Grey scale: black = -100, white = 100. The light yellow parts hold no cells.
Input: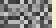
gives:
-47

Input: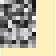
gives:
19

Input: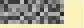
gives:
3

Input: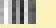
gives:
42

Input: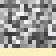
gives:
70

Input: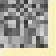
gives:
-22

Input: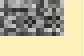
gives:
-5
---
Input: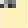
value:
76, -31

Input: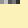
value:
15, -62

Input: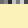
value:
-17, -42

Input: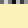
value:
-16, 19

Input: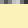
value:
14, -57

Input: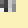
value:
-13, 9
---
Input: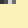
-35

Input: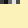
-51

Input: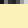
-71

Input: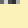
-41

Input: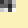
-60

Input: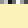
-41
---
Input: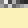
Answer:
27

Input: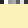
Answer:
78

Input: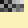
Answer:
-13

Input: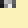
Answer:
82

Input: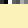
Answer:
36

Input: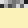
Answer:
-19

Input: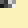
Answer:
-13
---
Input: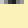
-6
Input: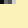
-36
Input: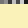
60
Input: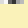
26
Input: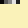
77
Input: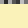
50
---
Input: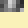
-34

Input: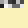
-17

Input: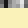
68

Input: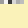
35

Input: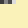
-41

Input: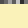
-63

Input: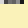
11

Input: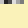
29

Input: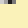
-76
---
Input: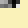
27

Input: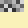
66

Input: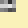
66

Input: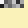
-29

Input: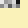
20

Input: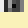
-68

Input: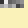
86

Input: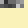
-64

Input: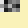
-29

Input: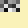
79
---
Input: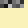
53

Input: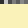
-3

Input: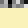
24

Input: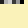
62

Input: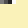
-2

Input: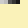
48

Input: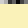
-25
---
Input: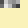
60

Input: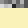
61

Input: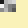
67

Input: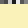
62

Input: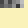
37

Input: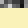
39
